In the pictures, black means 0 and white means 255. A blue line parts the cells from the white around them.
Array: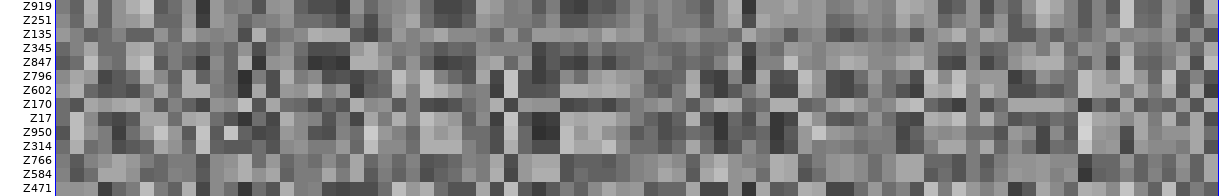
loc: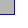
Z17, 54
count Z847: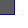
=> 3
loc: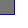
Z345, 78
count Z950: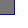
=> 0
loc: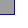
Z17, 76

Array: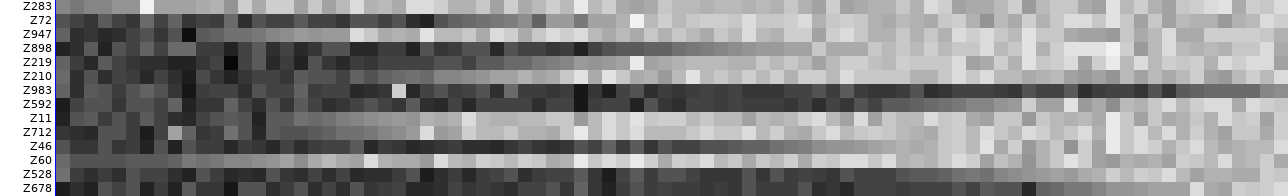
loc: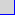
Z712, 47
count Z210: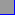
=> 3
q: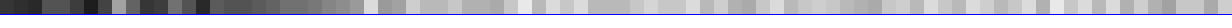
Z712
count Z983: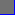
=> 0
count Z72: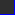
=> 2
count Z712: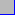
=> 13
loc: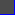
Z210, 11

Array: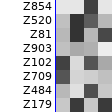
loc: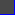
Z81, 4
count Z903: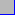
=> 0
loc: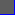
Z520, 3
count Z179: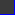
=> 2
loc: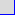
Z102, 2
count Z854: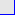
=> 3
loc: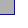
Z903, 3

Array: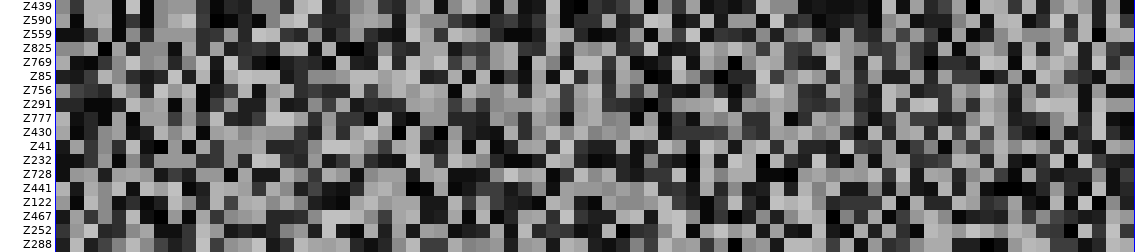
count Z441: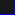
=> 10
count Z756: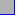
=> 6
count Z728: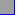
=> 8
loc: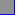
Z288, 13

